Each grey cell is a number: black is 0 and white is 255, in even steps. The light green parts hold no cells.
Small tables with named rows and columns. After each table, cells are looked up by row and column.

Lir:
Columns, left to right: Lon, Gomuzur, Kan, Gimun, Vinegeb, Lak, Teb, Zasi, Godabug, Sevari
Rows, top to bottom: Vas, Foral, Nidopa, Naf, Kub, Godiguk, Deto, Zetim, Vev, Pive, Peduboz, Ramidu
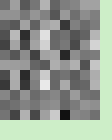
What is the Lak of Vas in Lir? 100
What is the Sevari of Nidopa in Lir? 124
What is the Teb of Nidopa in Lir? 55
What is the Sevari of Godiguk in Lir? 124
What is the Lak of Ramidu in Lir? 202
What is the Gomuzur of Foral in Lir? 146
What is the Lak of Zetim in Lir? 105
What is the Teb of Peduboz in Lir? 104
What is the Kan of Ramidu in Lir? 177
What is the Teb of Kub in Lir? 120
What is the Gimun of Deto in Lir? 101
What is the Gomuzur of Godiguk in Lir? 86
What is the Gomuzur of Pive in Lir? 98

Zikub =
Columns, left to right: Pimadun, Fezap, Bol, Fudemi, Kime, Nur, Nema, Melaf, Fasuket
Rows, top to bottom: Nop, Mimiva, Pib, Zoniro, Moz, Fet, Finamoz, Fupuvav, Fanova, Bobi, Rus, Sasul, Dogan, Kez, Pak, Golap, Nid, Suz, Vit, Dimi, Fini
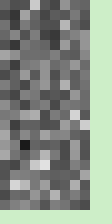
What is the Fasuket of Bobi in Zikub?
107
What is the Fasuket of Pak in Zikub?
84
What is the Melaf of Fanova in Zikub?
95
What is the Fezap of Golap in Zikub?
115
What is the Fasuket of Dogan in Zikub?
205
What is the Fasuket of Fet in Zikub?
135
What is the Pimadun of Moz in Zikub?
82
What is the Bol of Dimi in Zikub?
101
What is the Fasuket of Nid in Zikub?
106
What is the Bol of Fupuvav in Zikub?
153
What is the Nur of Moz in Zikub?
63
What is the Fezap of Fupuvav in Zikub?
97
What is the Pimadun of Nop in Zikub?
102
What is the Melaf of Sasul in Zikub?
211
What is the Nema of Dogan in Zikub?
157
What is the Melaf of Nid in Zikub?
127

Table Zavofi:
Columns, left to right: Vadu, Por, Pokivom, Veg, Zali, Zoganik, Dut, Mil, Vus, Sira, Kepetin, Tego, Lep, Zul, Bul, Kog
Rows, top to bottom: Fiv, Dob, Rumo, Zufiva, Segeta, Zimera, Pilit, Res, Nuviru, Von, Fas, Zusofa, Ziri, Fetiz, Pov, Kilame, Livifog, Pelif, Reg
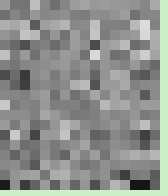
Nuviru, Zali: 137
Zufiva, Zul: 154
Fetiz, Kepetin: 105
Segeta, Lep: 187
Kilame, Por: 99
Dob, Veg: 151
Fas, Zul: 146
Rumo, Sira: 191
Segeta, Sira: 76
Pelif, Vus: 154
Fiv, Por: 117
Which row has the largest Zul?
Rumo

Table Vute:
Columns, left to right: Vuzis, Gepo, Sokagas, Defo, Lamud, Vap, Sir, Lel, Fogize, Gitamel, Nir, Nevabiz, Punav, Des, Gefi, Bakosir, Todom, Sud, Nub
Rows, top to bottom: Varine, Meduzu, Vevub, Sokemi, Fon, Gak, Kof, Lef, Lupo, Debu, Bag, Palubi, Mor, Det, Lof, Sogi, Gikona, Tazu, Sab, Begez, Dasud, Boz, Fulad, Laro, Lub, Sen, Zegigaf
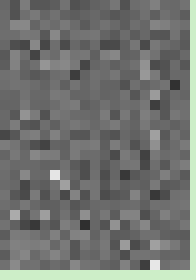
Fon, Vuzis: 104
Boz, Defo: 116
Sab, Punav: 95
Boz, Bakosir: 101
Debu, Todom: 90
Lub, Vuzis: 113
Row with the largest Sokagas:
Palubi

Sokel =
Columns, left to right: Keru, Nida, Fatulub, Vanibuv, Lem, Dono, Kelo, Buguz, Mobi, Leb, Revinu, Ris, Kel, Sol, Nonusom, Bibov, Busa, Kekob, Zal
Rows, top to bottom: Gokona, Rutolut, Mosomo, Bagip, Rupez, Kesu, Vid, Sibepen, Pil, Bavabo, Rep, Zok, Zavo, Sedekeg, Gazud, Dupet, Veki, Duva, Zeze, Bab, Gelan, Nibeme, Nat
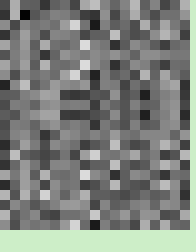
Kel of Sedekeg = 118
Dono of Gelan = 129
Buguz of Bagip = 119
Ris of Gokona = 101
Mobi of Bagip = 71
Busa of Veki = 180
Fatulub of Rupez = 152
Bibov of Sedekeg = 134
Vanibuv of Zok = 144
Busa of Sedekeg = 135
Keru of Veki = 51
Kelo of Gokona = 108
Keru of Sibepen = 140
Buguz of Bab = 133
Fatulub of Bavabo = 127
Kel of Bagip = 97
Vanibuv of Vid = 92
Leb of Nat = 26
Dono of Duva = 112
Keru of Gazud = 43

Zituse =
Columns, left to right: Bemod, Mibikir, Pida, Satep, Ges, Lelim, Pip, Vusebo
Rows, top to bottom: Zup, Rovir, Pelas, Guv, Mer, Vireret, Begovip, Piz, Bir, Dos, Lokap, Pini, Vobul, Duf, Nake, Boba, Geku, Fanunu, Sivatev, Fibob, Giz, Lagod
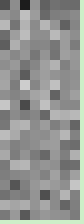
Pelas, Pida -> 179
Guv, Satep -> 143
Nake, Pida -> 136
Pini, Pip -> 176
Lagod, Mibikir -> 153
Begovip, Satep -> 134
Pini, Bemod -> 115
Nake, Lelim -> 157
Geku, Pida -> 182

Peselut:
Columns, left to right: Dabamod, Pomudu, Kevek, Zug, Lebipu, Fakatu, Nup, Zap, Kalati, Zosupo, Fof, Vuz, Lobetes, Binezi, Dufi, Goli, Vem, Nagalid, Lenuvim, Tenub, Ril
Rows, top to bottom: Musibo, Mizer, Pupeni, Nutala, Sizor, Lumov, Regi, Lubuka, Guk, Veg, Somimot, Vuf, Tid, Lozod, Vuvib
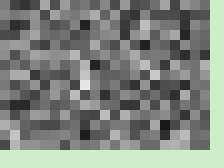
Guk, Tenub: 119
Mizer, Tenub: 77
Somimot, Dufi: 144
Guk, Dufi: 148
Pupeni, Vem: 117
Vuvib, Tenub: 102

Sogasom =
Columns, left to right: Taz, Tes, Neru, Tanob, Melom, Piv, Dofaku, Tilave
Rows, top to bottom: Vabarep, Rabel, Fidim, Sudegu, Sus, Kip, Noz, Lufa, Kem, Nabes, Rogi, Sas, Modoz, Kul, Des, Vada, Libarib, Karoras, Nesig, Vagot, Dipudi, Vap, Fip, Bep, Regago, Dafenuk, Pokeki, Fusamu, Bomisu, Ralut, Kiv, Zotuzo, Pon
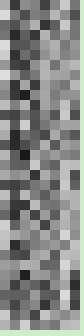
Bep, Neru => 151
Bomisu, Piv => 139
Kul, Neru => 114
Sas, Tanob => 83
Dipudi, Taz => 134
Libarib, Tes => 95
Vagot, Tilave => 177
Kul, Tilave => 87
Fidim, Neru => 128
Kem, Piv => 135
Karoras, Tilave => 77
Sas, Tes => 67

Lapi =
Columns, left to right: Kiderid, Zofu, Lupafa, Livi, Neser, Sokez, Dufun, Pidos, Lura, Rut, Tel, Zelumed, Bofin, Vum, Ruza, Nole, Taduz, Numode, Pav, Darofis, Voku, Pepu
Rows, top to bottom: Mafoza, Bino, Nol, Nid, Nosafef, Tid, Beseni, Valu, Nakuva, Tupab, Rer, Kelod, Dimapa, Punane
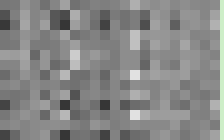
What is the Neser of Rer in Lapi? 158
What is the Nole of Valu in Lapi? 161
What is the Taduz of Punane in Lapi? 150
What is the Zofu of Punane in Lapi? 104
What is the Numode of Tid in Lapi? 136
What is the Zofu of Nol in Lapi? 110
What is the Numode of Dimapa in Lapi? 150
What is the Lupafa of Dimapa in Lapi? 132
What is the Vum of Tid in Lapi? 141
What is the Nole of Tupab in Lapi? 132
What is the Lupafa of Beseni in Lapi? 159

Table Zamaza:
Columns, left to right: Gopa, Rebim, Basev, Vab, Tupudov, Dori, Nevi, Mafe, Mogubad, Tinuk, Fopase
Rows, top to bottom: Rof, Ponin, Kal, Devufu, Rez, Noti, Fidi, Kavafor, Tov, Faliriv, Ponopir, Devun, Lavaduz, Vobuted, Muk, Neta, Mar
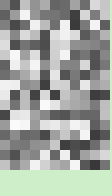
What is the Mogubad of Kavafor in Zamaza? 82
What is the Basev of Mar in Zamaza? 170
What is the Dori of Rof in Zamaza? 101
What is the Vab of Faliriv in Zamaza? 66
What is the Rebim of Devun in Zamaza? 227
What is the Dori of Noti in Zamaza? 208
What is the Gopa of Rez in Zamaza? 221
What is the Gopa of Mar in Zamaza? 194
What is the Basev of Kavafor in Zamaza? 169
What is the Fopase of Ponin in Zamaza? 201
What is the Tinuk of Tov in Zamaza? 158
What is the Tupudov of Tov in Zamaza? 63
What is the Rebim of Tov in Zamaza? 238
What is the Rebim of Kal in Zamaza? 73
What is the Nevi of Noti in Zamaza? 243
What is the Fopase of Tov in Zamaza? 174
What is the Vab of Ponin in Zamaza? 150
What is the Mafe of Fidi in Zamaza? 131
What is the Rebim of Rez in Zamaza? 79

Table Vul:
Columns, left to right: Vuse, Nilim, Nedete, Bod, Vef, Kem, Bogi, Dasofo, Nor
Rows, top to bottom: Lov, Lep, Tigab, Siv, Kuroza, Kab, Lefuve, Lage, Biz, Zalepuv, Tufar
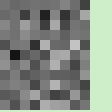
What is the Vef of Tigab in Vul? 61
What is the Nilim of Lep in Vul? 113
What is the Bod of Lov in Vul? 114
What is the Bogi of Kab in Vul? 169
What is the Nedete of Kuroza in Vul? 122
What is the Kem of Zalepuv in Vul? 66
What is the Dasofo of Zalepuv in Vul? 151
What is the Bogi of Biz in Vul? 120
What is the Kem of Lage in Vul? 96
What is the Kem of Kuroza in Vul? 105
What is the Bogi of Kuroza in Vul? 103
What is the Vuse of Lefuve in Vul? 145

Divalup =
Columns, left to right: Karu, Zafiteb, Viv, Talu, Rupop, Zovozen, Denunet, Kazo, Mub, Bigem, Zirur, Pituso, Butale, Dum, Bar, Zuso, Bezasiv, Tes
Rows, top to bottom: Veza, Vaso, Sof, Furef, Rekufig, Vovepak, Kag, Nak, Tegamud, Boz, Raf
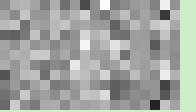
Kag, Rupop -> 120
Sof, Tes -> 169
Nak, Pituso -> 131
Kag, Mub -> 185
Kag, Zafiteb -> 151
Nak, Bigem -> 166

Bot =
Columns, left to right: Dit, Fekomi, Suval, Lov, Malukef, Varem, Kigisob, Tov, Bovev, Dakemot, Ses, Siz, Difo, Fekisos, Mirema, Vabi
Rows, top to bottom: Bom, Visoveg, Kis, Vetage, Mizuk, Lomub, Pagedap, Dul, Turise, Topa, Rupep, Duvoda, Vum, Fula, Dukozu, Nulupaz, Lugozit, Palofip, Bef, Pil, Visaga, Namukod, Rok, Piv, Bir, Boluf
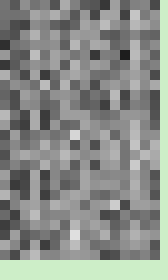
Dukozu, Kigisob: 160
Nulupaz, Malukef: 143
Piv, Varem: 99
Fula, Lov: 117
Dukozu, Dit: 106
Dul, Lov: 163
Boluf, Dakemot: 143
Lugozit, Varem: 135
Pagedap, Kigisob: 91
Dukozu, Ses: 155

